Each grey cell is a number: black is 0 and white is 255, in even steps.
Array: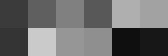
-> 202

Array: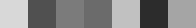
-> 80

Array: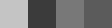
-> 59

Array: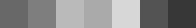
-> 126

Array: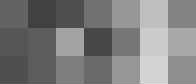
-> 92

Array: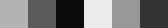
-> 90

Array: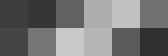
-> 118
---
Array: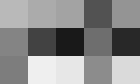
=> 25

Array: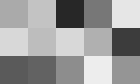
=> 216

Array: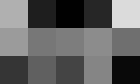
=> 125

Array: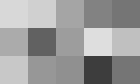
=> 157

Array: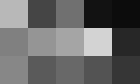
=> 165

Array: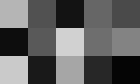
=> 209

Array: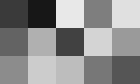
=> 65
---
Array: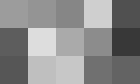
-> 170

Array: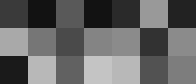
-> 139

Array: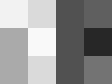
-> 249

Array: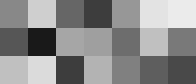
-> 109

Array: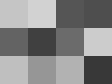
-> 64

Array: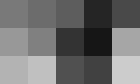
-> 51

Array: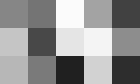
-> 229

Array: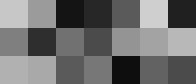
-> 148
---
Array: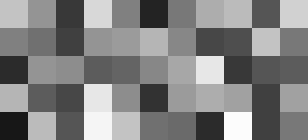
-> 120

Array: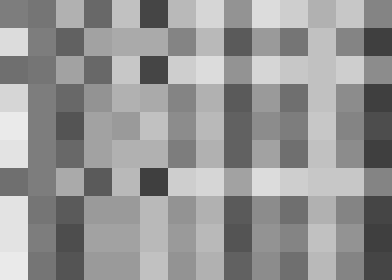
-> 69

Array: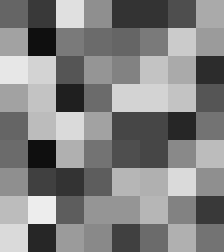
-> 115

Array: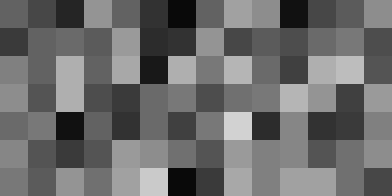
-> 71

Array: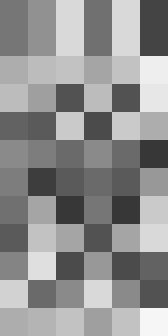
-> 246

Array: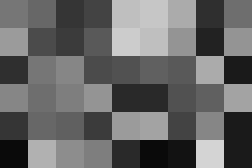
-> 26
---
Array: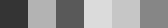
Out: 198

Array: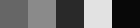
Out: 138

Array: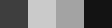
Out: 163

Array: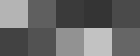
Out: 180

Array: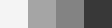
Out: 165

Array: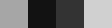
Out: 166

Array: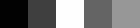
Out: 151

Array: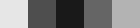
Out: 179

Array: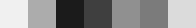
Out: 219
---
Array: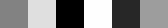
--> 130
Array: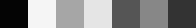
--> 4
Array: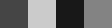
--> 69
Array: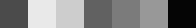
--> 75
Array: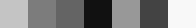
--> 196
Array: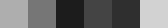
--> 174
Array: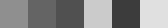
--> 143
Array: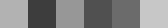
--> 178
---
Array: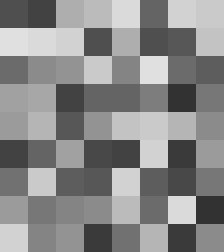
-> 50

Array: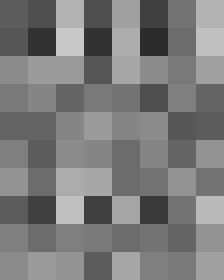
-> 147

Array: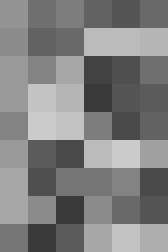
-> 85

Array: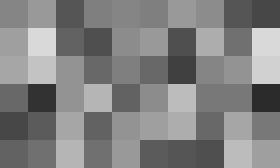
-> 120

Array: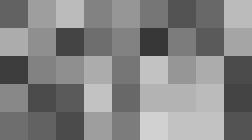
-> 68

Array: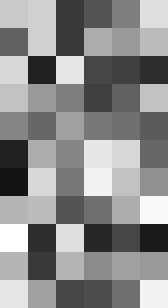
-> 153
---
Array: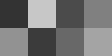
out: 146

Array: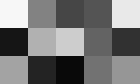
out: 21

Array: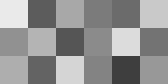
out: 145

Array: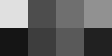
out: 21

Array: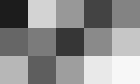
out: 102

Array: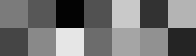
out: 69

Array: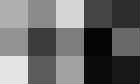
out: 147
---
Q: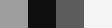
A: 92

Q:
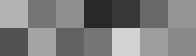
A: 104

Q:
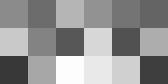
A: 116

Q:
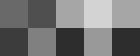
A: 211

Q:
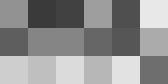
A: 79

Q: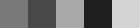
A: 31
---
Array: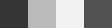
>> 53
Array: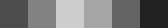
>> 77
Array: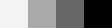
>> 243
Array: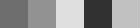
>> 110
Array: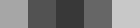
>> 166
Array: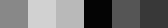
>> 136
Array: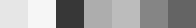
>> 230
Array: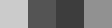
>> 203
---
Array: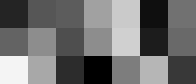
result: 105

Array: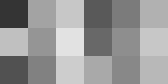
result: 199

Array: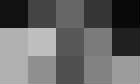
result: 32

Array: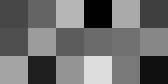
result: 135

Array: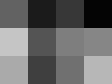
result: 134

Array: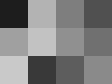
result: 112

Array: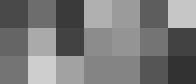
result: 66

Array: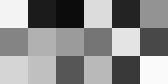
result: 72

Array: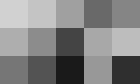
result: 189
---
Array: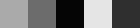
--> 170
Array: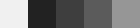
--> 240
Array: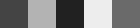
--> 68
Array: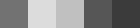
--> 114
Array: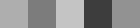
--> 174
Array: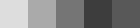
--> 221
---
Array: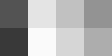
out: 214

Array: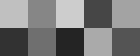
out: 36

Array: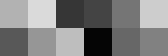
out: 190

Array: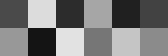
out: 226

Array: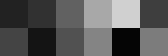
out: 81

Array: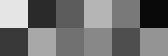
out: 113

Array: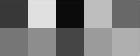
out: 69

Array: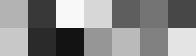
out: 19

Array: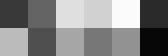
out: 166
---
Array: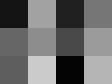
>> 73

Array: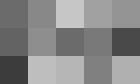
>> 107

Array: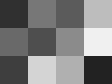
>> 139

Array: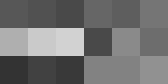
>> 210

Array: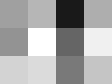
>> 101

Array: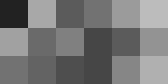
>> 128

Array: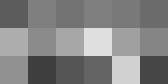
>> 167

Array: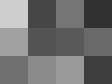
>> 89

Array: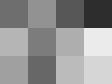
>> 174

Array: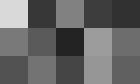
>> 35
